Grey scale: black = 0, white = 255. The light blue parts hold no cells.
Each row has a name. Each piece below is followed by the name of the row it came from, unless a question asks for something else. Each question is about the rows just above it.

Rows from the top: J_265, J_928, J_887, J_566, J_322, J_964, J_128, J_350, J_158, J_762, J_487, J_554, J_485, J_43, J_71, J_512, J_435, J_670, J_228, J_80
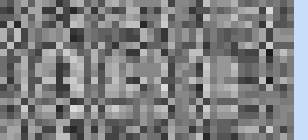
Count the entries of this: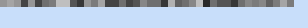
42
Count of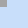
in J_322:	3
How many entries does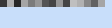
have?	15
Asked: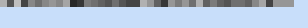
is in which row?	J_964
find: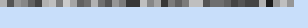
J_350

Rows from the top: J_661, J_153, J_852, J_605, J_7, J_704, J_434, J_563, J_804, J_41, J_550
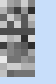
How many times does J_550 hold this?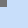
3
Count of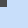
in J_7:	5
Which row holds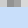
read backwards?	J_661
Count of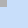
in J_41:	3
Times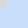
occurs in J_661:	1

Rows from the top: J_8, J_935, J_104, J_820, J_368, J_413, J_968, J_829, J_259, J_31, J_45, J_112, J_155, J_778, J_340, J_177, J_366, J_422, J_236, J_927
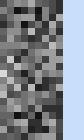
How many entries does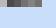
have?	6
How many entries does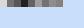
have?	9
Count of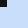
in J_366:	2
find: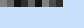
J_935
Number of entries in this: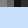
4
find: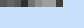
J_927
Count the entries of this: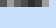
7

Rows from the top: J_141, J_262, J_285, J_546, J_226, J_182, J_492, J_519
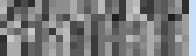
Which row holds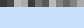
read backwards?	J_141
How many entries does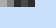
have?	5
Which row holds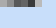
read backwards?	J_546
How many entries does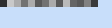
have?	14
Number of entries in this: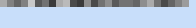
27

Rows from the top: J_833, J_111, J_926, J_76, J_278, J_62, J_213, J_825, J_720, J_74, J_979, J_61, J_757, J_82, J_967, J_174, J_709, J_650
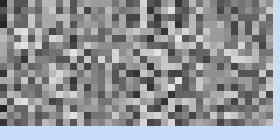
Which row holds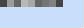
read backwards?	J_757
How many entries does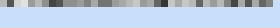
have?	39
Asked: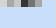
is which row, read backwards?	J_278
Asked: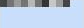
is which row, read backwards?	J_174
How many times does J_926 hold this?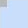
5

